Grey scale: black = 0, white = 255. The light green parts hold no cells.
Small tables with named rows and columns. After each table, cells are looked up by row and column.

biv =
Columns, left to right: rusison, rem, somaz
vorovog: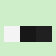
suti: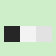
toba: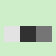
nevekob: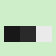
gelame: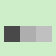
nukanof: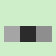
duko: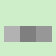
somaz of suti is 226
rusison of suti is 38
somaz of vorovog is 32
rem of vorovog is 23
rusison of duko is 178
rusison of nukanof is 165
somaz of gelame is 192
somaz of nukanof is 142
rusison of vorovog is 244
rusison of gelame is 73

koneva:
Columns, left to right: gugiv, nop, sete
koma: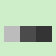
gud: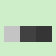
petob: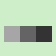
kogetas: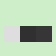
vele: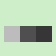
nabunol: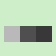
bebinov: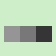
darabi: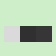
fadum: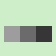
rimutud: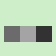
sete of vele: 54
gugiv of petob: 166
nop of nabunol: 79
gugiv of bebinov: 149
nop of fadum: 107
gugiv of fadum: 157
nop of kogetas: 48
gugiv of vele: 188
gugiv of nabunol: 185
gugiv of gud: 196
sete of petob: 51
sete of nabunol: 56

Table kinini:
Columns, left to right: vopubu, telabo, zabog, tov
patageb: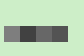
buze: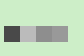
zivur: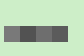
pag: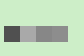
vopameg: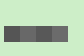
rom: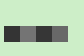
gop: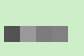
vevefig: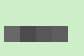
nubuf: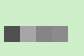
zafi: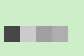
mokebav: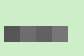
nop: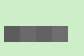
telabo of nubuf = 166
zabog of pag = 135
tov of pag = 141
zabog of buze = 142
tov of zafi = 174
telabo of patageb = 65
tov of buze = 153
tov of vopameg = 107
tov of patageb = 83
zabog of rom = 54

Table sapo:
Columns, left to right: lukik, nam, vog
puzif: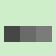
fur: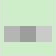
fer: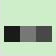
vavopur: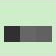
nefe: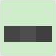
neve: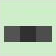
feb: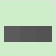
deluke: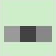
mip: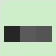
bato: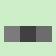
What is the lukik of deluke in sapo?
154
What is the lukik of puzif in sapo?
70
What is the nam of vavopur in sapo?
102
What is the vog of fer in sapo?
72
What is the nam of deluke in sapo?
66
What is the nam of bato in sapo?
64
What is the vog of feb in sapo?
83

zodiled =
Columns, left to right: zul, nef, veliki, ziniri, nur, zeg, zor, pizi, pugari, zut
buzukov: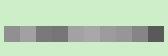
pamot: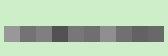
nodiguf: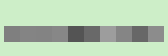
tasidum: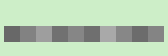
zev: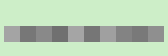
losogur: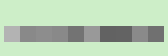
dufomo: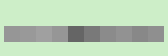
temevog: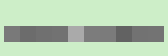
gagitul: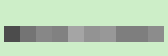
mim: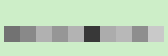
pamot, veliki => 127
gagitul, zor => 152
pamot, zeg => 111
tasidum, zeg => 111
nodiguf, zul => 127
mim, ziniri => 150
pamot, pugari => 98
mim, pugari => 142
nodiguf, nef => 132
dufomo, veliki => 160
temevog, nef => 108
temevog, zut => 115
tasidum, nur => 134
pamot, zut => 104
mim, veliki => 177

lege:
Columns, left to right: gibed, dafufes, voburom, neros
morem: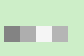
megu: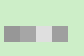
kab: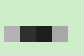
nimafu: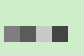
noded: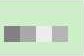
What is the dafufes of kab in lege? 48
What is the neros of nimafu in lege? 68
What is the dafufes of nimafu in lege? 91
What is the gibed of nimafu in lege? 126
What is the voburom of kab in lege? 30
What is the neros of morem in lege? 181

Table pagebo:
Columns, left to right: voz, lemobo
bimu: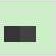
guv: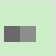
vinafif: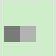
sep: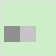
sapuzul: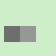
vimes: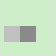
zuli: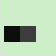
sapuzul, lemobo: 151
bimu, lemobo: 66
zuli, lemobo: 60
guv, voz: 105
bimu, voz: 53
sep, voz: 143

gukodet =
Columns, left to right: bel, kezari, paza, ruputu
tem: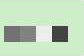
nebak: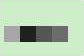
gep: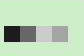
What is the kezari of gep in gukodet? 103
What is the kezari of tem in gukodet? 130
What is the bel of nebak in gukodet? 166
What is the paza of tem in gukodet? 237
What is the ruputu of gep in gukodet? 165
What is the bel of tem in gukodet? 114
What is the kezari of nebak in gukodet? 32
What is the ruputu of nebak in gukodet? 108
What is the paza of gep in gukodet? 203
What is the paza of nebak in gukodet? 86
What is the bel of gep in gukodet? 28
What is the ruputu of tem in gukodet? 67

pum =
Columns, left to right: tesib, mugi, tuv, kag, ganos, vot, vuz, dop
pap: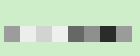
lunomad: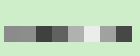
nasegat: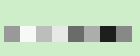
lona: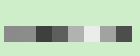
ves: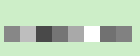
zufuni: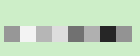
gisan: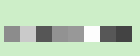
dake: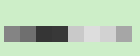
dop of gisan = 67
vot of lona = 236
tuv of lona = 63
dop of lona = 77
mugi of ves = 190
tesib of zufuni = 151
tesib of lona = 138
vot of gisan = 253
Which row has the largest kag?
pap

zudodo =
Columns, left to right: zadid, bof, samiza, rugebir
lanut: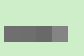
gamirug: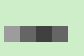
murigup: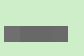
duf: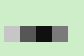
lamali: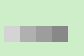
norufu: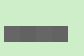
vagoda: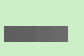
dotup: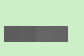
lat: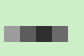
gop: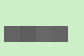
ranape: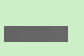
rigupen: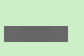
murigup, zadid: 111
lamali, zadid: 212
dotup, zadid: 93
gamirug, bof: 101
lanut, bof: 110
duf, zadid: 198
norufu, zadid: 102
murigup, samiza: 104
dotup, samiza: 101
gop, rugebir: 100
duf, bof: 86
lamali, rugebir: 136
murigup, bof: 104
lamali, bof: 176
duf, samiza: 16
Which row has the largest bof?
lamali

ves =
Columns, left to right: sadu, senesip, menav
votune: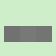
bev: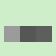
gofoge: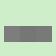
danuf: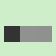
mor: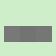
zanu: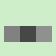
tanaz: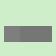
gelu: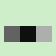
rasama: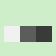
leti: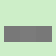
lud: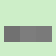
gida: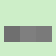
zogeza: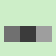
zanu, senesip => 71
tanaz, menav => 118
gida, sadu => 111
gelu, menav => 174
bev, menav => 94
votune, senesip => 120

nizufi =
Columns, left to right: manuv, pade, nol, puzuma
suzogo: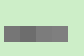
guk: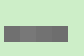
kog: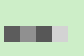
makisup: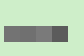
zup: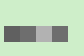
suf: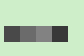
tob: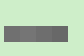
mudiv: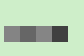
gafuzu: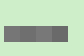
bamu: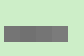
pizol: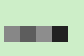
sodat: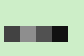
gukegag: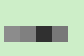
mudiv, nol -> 133
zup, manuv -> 96
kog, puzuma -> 211
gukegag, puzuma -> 120
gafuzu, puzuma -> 106
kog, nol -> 87
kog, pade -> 144
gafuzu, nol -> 120
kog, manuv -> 92
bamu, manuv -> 117
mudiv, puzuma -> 64
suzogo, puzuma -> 127
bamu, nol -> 117
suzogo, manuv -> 118
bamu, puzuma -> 123
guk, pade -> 120

